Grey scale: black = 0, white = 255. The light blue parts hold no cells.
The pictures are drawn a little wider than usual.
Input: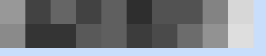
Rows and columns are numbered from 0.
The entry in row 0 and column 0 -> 152
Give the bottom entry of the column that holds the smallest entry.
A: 60
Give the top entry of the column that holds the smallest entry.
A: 46
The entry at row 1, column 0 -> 138
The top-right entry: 215

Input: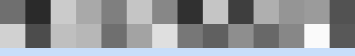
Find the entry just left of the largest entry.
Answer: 135
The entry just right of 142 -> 104
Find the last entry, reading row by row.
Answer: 88
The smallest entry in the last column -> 82
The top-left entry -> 111
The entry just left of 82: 155
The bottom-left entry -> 209
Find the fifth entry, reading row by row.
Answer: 127

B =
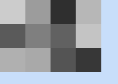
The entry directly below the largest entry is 90
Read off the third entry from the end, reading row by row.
169
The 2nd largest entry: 196
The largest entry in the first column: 204

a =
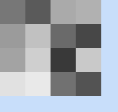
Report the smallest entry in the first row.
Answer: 90
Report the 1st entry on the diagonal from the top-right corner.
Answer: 177
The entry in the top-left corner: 119
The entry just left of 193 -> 155
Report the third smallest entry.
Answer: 83
